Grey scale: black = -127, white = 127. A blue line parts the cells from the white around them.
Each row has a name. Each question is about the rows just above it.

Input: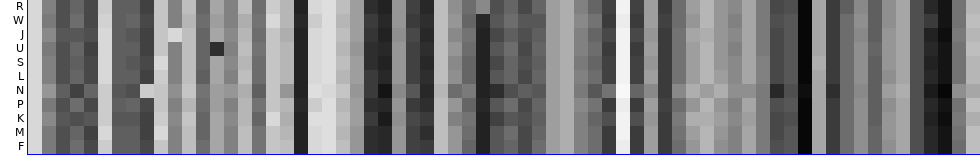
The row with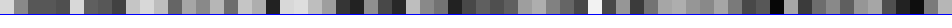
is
J
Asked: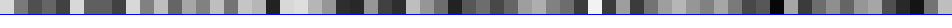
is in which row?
M
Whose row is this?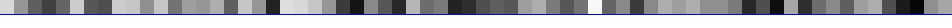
N
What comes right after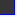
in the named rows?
-93
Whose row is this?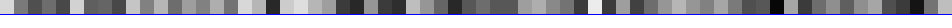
W
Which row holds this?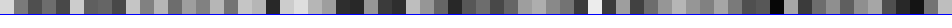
P
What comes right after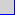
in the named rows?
-32

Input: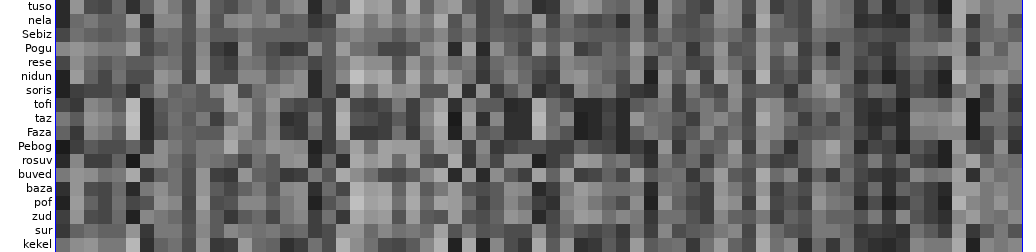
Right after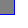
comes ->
13
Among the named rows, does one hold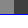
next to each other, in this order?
yes
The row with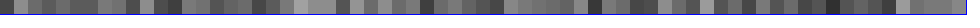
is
rese

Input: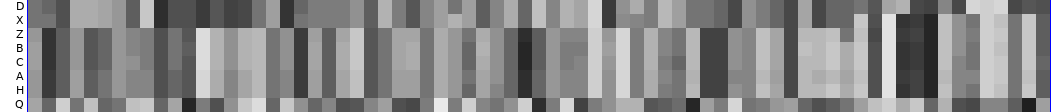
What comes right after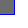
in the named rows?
-89
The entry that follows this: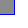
5
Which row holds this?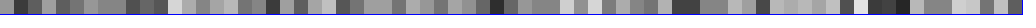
A
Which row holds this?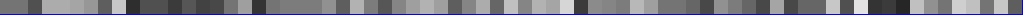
X

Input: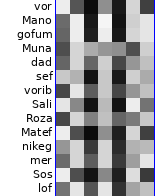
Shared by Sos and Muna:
-49
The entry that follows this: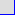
-69

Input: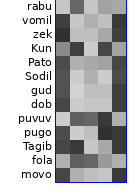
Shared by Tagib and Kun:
-57
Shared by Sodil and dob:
76
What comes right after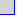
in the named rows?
63
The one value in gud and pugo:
63
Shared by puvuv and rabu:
-25
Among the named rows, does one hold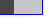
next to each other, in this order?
no

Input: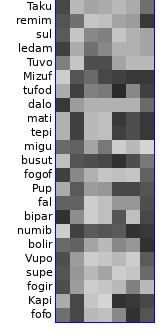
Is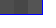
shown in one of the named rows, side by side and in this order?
no
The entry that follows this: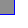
77
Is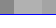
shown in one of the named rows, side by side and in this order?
yes
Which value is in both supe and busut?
-43
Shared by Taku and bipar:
-56
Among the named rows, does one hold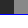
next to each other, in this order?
yes
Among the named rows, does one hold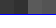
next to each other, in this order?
no

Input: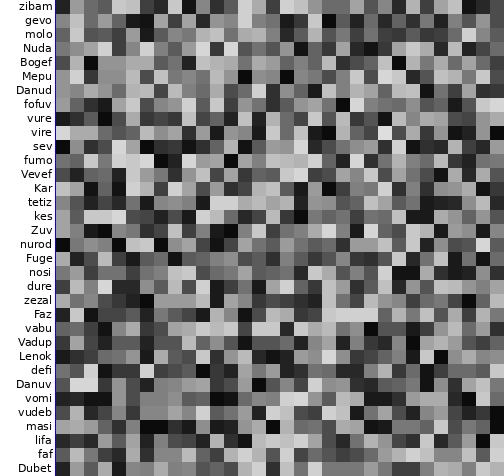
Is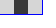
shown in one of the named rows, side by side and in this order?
yes
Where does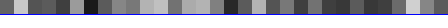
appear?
molo
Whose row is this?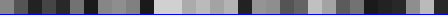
tetiz
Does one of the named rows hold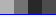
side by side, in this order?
no

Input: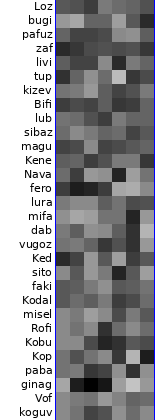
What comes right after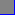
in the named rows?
-27
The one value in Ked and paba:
-60

